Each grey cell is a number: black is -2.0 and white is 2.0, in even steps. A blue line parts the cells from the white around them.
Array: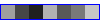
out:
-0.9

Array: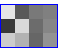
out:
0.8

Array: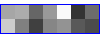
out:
0.0

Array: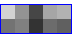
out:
0.0

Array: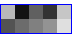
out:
-0.3

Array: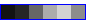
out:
-1.4

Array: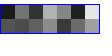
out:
-0.8

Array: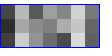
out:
1.2

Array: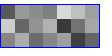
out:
0.7

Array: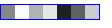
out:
1.9
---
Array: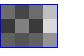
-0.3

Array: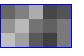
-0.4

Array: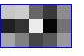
1.1

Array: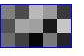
0.0

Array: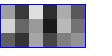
0.5

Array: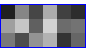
-1.5

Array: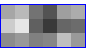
0.6

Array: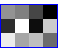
0.3

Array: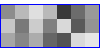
0.2
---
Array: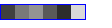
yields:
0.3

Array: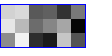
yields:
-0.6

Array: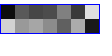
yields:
-0.9

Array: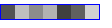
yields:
0.2

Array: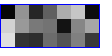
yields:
-1.4

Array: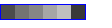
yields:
0.1
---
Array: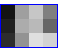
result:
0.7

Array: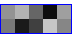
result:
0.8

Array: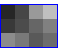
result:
-0.8

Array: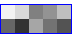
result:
1.4

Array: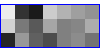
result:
-0.1

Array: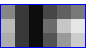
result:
-1.1

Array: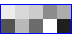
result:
1.4

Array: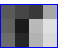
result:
-1.6

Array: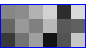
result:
0.4
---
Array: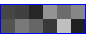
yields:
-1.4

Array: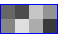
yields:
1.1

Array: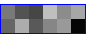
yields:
-0.9

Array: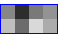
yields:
-0.1

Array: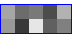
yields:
-0.1

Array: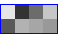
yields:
-0.3

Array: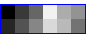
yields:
-0.4

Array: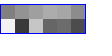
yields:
0.5

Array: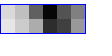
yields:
-0.5

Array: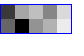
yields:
1.0
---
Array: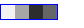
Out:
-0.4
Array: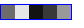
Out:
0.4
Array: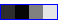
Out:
1.6
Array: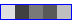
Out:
1.0
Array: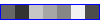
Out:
-0.8
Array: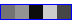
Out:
-0.9
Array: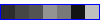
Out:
1.0
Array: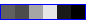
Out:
-2.0
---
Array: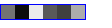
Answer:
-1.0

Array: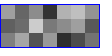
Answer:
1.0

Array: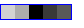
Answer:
-1.1

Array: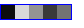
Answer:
-1.1

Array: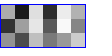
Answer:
1.7

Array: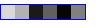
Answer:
-1.9

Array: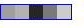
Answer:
-0.1

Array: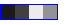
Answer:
1.7

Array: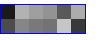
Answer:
-0.6

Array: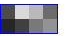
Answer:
0.9
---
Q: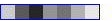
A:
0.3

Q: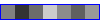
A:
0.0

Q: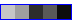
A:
-0.6

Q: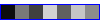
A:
-0.1

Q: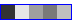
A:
0.5

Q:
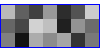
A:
-0.1
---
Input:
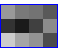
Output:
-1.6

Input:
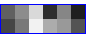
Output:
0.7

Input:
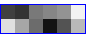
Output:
-1.7

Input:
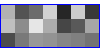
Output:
-0.9

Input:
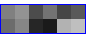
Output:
-1.6

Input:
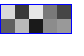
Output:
-1.6

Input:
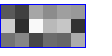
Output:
0.9

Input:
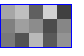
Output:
0.2
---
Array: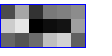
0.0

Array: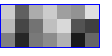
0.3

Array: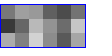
-0.8

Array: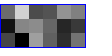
0.3

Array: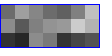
0.0

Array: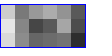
0.3
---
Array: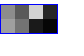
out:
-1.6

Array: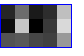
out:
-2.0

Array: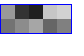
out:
0.6

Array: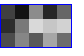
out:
1.4

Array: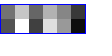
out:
-1.0

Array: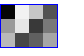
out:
-1.1

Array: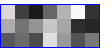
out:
0.3
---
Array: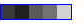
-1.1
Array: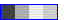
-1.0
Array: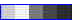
1.2
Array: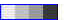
1.7
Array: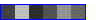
-1.0
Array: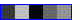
-1.1
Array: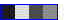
-1.6
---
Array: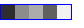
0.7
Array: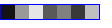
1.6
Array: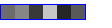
-1.1
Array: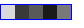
-0.6
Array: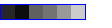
-0.5
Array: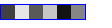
-0.6
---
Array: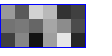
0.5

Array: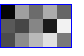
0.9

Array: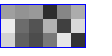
-0.1

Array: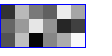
0.1

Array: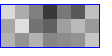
0.2

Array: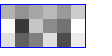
1.5

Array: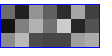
-0.9

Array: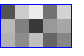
1.0

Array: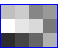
-0.9

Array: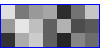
-1.4
